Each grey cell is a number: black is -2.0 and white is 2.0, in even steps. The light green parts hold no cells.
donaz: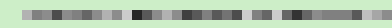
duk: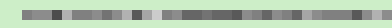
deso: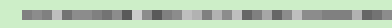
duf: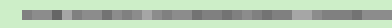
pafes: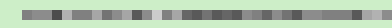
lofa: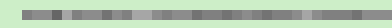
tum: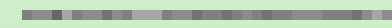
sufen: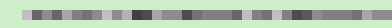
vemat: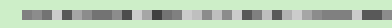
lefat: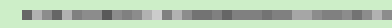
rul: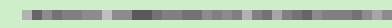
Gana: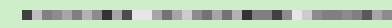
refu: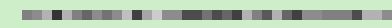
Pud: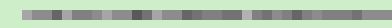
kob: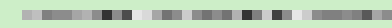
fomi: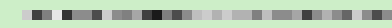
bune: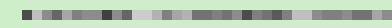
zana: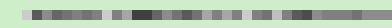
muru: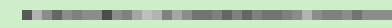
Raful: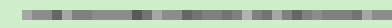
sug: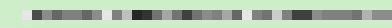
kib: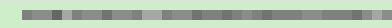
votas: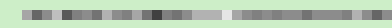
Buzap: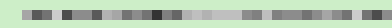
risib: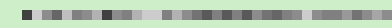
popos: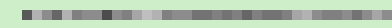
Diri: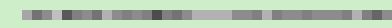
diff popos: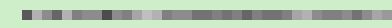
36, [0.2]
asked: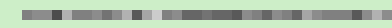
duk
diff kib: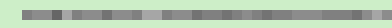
27, [0.0]
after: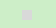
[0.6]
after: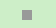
[-0.2]
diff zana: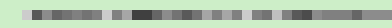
33, [-0.2]

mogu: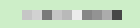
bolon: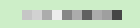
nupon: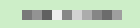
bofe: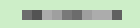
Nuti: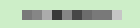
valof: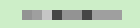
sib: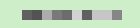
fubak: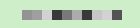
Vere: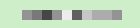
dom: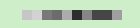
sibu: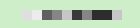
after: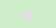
[1.7]
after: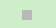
[1.7]

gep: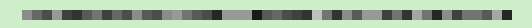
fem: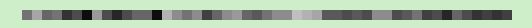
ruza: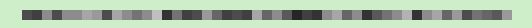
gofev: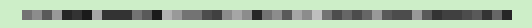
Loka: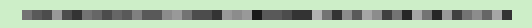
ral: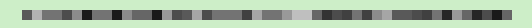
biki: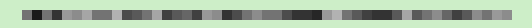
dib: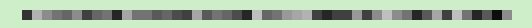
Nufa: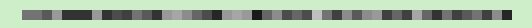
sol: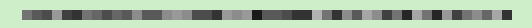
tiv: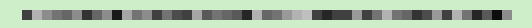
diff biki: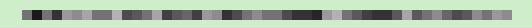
43, [-1.0]
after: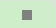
[-0.6]

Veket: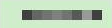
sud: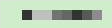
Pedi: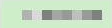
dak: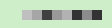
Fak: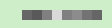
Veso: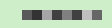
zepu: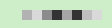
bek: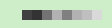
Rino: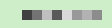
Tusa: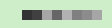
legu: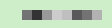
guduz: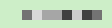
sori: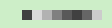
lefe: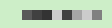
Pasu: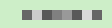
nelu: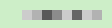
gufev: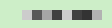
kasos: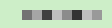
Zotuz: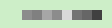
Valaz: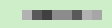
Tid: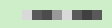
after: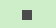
[0.4]
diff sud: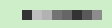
2, [1.0]
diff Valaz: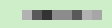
2, [-1.0]
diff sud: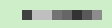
0, [-1.2]

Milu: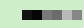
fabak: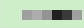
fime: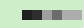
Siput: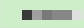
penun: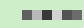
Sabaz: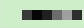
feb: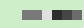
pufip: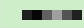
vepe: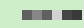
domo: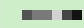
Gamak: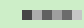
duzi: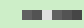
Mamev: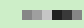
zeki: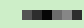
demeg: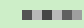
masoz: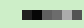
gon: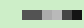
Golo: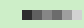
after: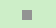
[-1.5]
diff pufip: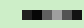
5, [-1.5]
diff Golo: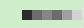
1, [-0.5]
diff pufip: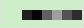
5, [-1.5]
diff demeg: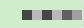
0, [-0.7]

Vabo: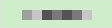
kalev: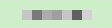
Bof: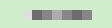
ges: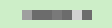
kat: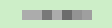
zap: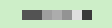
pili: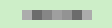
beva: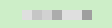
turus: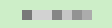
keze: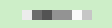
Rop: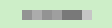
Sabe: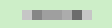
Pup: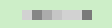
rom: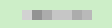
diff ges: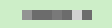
0, [0.5]
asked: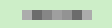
pili
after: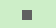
[1.3]
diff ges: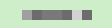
2, [-0.3]
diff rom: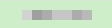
1, [0.3]

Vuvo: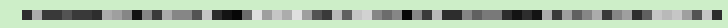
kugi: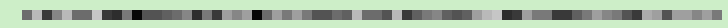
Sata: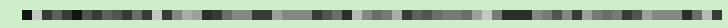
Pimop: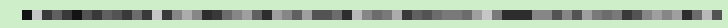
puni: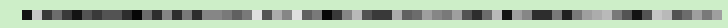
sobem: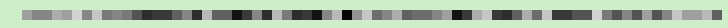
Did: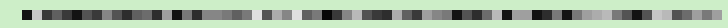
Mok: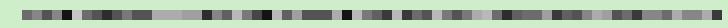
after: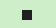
[-0.1]
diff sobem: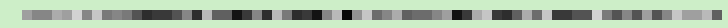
15, [-0.5]
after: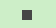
[-1.7]
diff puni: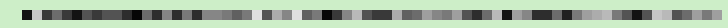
53, [-0.1]
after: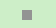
[1.1]
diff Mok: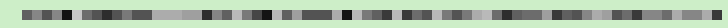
0, [-0.3]

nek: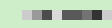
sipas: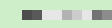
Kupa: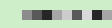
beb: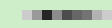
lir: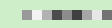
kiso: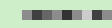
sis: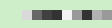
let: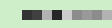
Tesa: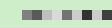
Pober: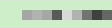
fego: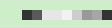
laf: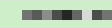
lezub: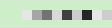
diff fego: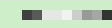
0, [-1.2]
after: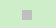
[1.4]
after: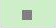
[-0.6]
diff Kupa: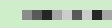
6, [1.4]

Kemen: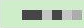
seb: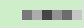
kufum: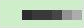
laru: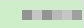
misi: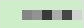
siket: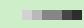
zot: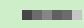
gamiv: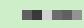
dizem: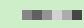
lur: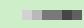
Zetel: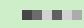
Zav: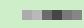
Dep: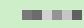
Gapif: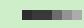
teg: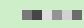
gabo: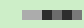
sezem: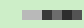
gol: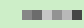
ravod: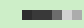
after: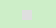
[0.3]
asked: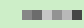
gol
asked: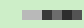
sezem

